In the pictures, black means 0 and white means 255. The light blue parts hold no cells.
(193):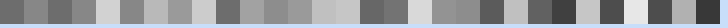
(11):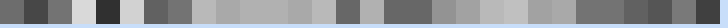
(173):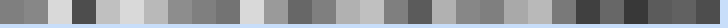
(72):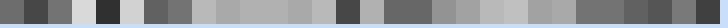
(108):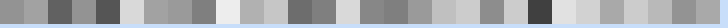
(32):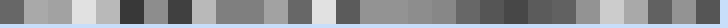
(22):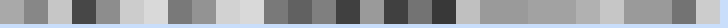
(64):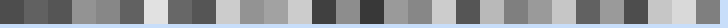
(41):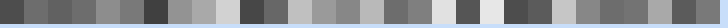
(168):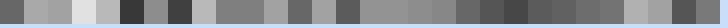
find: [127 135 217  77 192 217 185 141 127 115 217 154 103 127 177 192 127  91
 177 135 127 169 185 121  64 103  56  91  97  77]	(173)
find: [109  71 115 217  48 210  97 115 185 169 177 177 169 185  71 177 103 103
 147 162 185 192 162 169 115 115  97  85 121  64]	(72)
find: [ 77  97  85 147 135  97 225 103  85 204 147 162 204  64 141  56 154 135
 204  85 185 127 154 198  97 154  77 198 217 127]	(64)
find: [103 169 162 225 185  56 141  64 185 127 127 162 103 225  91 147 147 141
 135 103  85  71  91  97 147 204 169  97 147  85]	(32)

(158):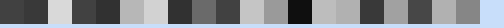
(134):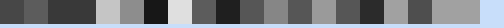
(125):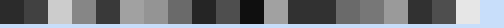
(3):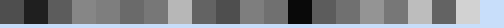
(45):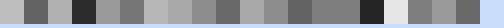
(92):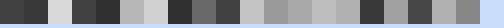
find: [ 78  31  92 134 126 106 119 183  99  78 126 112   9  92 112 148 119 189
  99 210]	(3)
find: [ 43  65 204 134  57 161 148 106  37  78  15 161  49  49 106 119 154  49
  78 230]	(125)
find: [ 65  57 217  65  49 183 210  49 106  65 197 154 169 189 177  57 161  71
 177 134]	(92)

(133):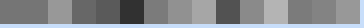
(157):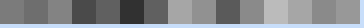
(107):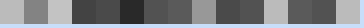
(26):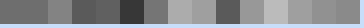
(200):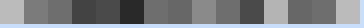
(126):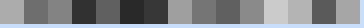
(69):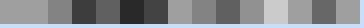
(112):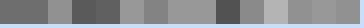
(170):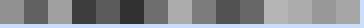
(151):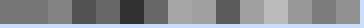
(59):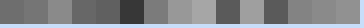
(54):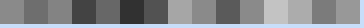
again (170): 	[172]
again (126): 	[96]
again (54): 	[138]
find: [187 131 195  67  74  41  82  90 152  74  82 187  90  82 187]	(107)

